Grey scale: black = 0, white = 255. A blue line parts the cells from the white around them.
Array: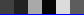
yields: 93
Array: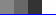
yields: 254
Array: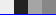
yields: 135
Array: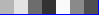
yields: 79
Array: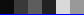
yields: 153
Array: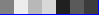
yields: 60
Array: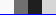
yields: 214
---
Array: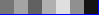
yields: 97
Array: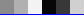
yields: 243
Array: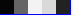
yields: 243
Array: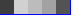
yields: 188
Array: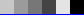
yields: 119
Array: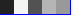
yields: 82
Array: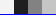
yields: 130
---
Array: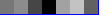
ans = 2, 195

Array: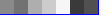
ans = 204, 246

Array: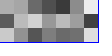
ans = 152, 237

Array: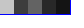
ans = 99, 198

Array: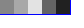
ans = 227, 227

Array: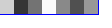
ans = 250, 250

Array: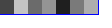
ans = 148, 196

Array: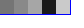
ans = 166, 202
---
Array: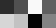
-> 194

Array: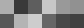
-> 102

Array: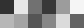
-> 135

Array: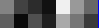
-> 169

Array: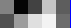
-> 223

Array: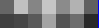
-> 83

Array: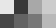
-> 99
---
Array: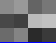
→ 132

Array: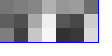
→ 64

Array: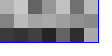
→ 51

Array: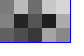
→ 78

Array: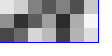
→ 105

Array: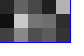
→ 136

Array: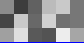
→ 223

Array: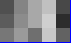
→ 154

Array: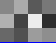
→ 81
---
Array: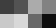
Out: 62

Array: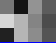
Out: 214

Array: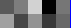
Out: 90

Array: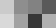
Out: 203

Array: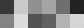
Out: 56

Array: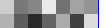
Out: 205

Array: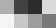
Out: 175

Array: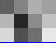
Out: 182

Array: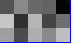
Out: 198

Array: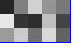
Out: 231
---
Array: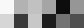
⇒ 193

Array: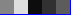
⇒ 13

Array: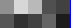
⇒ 185

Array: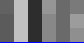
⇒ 45

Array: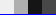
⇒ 21

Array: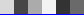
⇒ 171

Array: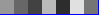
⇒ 66

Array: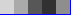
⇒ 87
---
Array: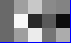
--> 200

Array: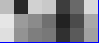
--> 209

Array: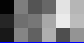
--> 84

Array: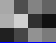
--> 131

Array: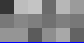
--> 196

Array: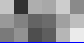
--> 174
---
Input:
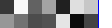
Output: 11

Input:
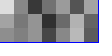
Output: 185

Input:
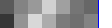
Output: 111

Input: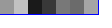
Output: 107

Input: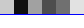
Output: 112

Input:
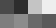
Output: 105

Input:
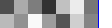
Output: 207

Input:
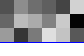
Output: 195
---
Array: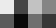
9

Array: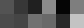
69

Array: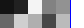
207

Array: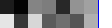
55

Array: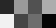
69

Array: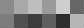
80

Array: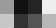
51

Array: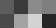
162
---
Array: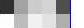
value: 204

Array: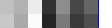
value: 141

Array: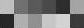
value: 74

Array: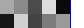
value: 75

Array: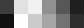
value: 144

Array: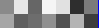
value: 225

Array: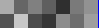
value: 47

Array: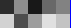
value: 24
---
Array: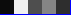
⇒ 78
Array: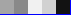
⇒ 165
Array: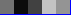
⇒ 114
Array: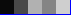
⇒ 133
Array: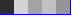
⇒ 163
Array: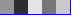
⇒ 149
